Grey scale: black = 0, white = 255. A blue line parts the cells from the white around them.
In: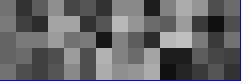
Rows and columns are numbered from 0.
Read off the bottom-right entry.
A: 50
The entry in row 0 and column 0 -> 114
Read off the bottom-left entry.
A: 114
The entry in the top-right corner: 107
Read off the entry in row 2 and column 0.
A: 100
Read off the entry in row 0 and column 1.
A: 50
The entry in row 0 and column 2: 93
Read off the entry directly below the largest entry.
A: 29
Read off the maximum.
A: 192
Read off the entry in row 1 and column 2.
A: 44
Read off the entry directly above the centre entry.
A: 184
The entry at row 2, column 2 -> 122
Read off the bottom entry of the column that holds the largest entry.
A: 37
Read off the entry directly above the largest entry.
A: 156
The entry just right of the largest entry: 122
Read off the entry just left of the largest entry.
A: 184
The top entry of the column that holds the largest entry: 172
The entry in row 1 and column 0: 122

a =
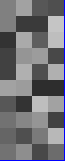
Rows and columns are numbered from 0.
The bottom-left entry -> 114
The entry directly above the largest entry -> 79
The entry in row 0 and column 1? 162
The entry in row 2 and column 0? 51
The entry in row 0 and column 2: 87
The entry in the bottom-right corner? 108
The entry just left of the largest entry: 58
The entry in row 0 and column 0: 128

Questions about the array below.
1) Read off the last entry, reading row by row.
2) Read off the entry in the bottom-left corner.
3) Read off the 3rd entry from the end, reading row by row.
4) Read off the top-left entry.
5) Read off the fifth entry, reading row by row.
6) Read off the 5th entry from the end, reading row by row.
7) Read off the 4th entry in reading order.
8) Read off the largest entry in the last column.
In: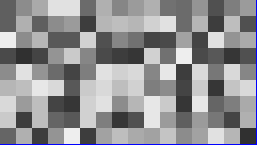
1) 48
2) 101
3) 225
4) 95
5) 225
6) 140
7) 225
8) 217

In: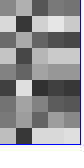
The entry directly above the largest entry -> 121
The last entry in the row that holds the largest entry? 201
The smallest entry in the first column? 63
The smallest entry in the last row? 55
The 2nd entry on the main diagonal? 55
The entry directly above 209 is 86
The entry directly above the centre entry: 182
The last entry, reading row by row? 222
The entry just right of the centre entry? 150
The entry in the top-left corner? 135
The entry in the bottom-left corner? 189
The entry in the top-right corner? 114
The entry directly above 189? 121

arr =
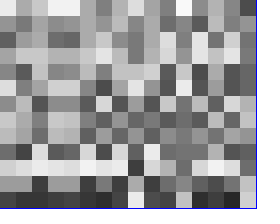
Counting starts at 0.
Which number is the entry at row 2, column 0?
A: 96
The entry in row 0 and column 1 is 171
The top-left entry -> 235
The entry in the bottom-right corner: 208
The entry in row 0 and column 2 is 200
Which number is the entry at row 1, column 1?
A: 121
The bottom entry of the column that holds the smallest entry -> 39
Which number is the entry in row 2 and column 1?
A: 156
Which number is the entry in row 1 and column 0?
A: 148
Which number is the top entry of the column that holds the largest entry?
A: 249
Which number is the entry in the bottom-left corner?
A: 68
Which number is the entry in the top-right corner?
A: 76
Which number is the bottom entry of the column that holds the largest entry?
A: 194
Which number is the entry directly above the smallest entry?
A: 115
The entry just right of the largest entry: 140
